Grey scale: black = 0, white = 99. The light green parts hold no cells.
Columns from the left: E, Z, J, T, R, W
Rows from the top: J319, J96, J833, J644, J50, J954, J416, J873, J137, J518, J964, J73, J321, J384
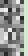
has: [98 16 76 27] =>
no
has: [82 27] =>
no
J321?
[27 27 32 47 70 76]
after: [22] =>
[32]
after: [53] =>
[76]

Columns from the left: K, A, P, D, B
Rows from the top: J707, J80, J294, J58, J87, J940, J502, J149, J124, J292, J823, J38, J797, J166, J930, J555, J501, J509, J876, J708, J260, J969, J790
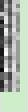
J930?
[21 60 36 71 60]
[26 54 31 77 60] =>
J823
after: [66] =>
[60]
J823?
[26 54 31 77 60]

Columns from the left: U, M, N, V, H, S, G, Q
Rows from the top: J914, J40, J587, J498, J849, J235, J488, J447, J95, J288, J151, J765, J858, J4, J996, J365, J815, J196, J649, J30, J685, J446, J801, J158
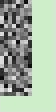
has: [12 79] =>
yes
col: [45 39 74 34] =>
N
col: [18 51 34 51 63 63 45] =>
N
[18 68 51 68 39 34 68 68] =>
J196
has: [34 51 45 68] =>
no
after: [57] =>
[63]
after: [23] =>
[12]

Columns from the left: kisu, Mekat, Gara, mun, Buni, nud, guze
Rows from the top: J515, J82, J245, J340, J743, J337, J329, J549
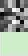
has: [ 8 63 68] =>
no
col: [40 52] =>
nud
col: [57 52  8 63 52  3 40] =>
nud
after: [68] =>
[63]
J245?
[74 34 29 97 86  8 74]
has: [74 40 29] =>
no

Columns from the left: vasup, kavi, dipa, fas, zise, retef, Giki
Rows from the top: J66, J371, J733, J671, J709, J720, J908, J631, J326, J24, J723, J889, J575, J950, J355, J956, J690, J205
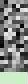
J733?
[13 74 84 30 13 84 89]
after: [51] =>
[19]
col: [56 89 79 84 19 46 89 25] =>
dipa
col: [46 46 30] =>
kavi

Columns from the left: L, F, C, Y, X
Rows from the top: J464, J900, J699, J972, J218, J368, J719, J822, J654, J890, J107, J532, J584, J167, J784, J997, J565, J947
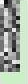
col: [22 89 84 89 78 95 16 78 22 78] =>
F
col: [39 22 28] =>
Y
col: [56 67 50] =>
C

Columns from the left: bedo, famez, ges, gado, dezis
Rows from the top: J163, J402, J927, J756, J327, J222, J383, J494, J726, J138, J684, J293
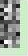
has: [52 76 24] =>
no
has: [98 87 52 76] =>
no
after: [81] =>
[70]
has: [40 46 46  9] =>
yes
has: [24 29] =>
yes

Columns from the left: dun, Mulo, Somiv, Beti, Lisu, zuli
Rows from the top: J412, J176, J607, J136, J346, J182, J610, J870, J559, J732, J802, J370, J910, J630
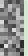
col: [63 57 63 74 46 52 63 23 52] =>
Lisu
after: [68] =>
[40]
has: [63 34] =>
yes

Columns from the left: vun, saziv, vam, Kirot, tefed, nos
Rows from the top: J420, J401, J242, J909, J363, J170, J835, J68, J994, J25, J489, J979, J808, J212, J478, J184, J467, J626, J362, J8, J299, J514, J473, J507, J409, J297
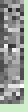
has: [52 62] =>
yes
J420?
[41 57 57 41 52 68]
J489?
[41 41 52 52 68 30]
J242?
[46 73 14 57 19 41]
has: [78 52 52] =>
no
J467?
[30 35 52 57 57 41]
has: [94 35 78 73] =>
no

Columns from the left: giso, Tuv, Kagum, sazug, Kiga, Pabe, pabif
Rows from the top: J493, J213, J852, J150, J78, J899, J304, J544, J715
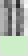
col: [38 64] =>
Tuv
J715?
[64 48 33 76 27 59 92]
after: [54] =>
[87]

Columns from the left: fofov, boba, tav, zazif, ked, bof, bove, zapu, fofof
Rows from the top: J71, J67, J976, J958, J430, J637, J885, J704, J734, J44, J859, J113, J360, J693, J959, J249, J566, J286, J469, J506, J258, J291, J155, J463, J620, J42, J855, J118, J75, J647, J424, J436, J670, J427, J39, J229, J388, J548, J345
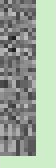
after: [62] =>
[67]
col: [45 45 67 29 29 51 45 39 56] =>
zapu
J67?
[39 51 34 45 45 56 56 51 56]
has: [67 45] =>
yes
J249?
[34 45 34 51 39 51 56 56 67]

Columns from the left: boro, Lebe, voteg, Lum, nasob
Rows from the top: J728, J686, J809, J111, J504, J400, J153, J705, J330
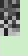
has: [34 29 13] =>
yes
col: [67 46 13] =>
Lebe
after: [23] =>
[56]

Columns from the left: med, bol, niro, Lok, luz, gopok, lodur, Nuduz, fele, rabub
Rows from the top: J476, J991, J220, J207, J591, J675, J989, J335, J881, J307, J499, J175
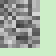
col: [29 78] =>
niro
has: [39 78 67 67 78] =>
no
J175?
[44 44 67 56 50 67 73 34 61 73]
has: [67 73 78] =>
no
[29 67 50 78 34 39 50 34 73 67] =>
J991
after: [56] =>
[50]
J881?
[67 73 50 50 50 44 39 73 34 34]

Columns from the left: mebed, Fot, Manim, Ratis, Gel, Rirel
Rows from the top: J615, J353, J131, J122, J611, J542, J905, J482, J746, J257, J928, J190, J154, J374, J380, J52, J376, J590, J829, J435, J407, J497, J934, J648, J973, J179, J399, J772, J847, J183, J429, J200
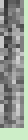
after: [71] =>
[49]
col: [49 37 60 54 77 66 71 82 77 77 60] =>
Gel
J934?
[66 31 31 54 54 43]
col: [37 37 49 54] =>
Manim
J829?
[37 60 49 66 60 54]
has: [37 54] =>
yes
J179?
[43 54 37 66 71 49]

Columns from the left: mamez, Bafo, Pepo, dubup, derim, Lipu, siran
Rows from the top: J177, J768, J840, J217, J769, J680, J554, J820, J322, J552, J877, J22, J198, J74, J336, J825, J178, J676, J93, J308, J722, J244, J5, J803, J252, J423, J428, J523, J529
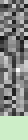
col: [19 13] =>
Lipu
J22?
[30 35 52 52 41 19 79]
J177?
[58 79 52 24 52 30 74]
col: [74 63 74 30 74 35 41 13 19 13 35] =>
Lipu

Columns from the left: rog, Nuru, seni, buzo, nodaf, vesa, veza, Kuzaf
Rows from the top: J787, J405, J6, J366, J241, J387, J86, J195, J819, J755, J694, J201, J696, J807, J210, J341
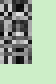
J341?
[70 15 82 33  4  9 59 33]
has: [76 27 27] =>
no

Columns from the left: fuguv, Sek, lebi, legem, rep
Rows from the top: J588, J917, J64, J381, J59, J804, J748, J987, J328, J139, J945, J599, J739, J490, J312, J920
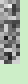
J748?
[34 81 44 23 39]
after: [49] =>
[81]
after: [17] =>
[76]
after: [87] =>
[28]
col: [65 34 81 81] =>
Sek
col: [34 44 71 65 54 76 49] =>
fuguv

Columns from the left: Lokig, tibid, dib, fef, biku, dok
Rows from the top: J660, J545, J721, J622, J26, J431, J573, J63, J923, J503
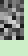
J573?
[70  6 11 64 81 11]
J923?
[37 59 37 59 27 43]
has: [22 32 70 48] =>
no

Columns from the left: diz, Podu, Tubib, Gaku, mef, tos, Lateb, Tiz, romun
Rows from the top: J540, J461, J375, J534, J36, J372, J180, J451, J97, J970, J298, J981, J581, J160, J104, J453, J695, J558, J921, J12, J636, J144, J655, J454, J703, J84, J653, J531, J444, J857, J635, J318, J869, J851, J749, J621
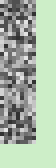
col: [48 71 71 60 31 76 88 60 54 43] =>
tos
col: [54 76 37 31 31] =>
Podu

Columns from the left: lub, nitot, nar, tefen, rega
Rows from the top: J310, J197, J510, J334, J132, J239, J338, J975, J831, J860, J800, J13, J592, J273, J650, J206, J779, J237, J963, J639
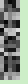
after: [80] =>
[19]
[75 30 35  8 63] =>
J197
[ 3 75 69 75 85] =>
J975
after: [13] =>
[63]
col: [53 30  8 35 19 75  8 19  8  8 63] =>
nitot
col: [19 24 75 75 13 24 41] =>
tefen

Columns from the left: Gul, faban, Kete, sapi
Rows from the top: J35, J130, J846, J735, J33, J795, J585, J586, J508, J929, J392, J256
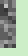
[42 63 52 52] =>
J585
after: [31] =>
[52]
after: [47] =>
[37]
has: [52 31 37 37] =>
no
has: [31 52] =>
yes
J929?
[37 37 31 52]

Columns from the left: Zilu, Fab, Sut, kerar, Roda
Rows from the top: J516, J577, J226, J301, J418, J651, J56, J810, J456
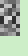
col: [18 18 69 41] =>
kerar
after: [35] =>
[41]
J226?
[81 52 29 46 58]
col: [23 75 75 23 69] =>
Roda
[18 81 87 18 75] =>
J418
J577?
[29 75 75 29 69]

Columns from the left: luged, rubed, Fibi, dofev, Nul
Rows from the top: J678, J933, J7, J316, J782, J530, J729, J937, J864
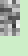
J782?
[72 61 29 34 34]
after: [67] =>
[88]
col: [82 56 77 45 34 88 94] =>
Nul
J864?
[72 61 82 50 77]
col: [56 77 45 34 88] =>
Nul
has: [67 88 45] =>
no

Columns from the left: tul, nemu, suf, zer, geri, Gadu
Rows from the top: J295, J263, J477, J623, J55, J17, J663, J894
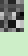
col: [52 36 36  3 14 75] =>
Gadu
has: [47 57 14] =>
yes

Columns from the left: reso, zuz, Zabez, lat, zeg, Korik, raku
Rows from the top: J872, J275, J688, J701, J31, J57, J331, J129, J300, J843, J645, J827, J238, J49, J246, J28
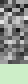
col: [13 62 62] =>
raku
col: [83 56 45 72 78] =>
Zabez
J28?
[62 62 29 34 34 45 45]
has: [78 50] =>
yes
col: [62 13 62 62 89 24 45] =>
raku
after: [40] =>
[78]
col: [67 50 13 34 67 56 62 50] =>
Korik

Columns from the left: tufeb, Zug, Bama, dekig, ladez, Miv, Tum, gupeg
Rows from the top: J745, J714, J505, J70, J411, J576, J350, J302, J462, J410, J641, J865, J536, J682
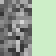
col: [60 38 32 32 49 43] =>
gupeg
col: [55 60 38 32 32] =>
gupeg
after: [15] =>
[55]

